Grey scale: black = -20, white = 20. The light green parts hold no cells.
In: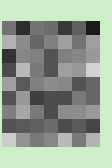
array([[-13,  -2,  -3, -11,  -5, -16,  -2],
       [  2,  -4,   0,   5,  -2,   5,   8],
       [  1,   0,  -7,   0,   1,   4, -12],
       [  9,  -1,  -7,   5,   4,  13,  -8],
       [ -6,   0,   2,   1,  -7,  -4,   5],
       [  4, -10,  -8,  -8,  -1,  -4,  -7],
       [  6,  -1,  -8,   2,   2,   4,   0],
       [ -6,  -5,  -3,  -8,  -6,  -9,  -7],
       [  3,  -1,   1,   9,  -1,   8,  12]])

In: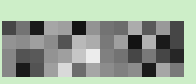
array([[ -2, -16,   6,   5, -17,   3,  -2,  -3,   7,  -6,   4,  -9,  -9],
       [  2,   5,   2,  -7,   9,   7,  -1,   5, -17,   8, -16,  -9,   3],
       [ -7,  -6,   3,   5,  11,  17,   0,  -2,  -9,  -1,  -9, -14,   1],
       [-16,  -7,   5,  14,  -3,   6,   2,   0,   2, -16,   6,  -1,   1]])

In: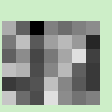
array([[ -5, -20,   0,  -3,   0,   2,   7],
       [ 10,  -6,   5,   9,   4, -14,  -1],
       [  2,  -9,  -1,   6,  15, -10,  -5],
       [  8,  -8,   1,   9,  -5, -11,  10],
       [ -9,  -7,  10,   1,  -6, -11, -11],
       [ -3,  -8,  15,   2,  -2,   0,  11]])

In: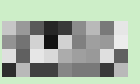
array([[  4,  -6, -14, -11,   2,   9,  -1,  16,  11],
       [ -2,  13, -17,  13,   0,   5,   4,  17,   3],
       [ -5,  16,  14,   7,   5,   4,  15,  -5,  15],
       [  9, -10, -10,   1,  -1,  -1, -11,   9, -13]])

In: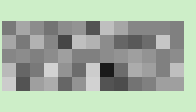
array([[  6,   2,  -2,   2,   3,  -7,  10,   6,   1,   1,   1,   0,  -1],
       [ -1,   8,   1,  -9,  10,   8,   2,  -4,  -6,  -3,  11,   0,   6],
       [  2,   0,   2,   5,   0,   0,   2,   3,   5,   3,   0,   2,   1],
       [ -4,  -1,  13,   3,  -3,  12, -16,  -3,   7,   5,   0,  10,   9],
       [ -7,   5,   7,  -4,   3,  13,  -7,  -8,  -2,   0,   5,   5,  12]])

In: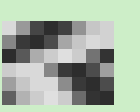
array([[  4,  -9, -13, -10,   3,  11,  13,  14],
       [-11, -13,  -8,   6,  11,  14,  13,   1],
       [ -6,   7,  12,  15,  12,  -2, -12, -13],
       [ 14,  14,   1, -11, -13,  -8,   5,  12],
       [ 11,  14,  14,   2, -11, -13,  -8,   5],
       [  8,  12,  15,  12,  -3, -12, -13,  -5]])

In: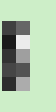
array([[ -4, -10],
       [ 17, -16],
       [  5, -12],
       [ -7,  -9],
       [  7, -13]])

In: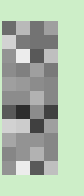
array([[  9,  -2,   5,  -3],
       [ -1,  -2,  -2,  13],
       [ 17,  -6,  10,   3],
       [  0,   5,  -1,   2],
       [  4,   2,   1,   5],
       [  2,   8,   1,   2],
       [-13,   2, -10,  -6],
       [ 12, -10,   5,  13],
       [  3,   3,   1,   6],
       [  3,   8,   1,   1],
       [ 17,  -6,  10,   3]])

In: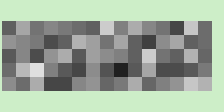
array([[  6,  -2,   1,  -1,  -3,  -5,  12,   0,   7,   1,  -2,  -9,  11,
         -3,  -5],
       [  1,  -1,  -8,  -5,   8,   5,  -2,   6,  -5, -10,   2,   6,  -5,
         -3,   3],
       [  1,  -8,   3,   7,  -6,   5,   2,   0,  -5,  12,  -2,  -5,   8,
         -4,  -6],
       [  9,  15,   0,  -6,  -9,   2,  -7, -15,  -6,   6,  -8,  -8,  -6,
         -1,  -3],
       [ -3,   7,  -9,  -9,   1,   3,  -4,  -1,   7,  -4,   0,   3,  11,
          8,   2]])
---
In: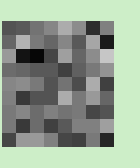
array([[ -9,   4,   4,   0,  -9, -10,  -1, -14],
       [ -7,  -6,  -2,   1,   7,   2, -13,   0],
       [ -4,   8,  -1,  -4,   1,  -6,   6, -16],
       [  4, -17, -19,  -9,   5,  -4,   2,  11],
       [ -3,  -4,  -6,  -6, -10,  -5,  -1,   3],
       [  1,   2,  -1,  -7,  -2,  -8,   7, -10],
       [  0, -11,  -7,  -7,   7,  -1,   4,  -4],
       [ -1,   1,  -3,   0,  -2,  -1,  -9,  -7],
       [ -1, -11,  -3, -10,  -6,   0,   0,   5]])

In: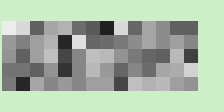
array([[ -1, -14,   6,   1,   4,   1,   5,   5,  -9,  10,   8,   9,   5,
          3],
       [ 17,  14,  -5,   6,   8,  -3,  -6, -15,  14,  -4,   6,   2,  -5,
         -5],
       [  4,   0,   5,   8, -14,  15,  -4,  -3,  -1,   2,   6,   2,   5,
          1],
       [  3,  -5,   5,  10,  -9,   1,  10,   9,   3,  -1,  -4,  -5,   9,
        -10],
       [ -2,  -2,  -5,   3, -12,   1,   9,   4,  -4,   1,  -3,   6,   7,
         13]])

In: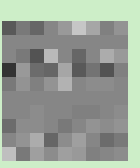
array([[ 10,  -1,   5,   2,   5,   4,   0,   1,   2],
       [ -6,  -1,  -4,   1,   4,  11,   6,   0,   3],
       [  1,   1,   1,   1,   1,   1,   1,   1,   1],
       [  1,  -1,  -7,   9,   1,  -4,   1,   7,   4],
       [-12,   4,  -3,  -4,   6,  -6,  -2,  -7,   0],
       [ -1,   3,   0,   3,   8,   1,   2,   2,   1],
       [  1,   1,   1,   1,   1,   1,   1,   1,   1],
       [  1,   1,   2,   1,   1,   0,   0,   1,   2],
       [ -3,   2,   2,   1,  -1,   1,   3,   2,   3],
       [  1,   3,   7,  -4,   2,   5,   1,  -3,  -1]])

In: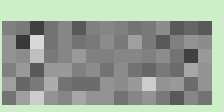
array([[ -2,   5,  12,   3,   1,   6,   3,   3,  -2,   1,   3,  -1,  -6,
          1,  -2],
       [  0,  -1, -10,  -2,   1,  -6,   0,   1,   0,  -2,  -1,   2,  -6,
         -4,  -6],
       [  3, -11,  14,  -2,   1,  -2,  -1,   2,  -1,   5,  -1,  -6,   0,
          3,   2],
       [  3,   2,  10,  -1,   1,   4,   0,   0,   1,   1,   0,   2,  -2,
        -10,   4],
       [  0,   4,  -6,   4,   4,   0,   2,  -2,   2,  -2,  -4,  -1,  -3,
          6,   3],
       [  5,  -4,  -1,   7,  -2,  -3,  -3,   3,   2,   4,  12,   3,   4,
         -3,   3]])

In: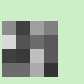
array([[ -3,  -3,   7, -12],
       [  2, -10,   5,   0],
       [ 14,  -7,  -3,  -6],
       [-10, -11,  10,  -6]])

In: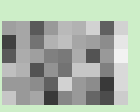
array([[ 11,   4,   6, -11,   1,   4,  -4,  -8,  12],
       [  5,   6,  -6,   4,   9,   8,  13,  -5,  13],
       [-10,   6,  -2,   8,  10,   6,   5,   2,  16],
       [ -6,   7,   5,   0,  -1,   7,  -7,   4,  18],
       [ 10,   8,  -7,   3,  -2,  11,  11,   0,  14],
       [  4,   4,   2,  -5,  13,   4,   2, -11,  14]])
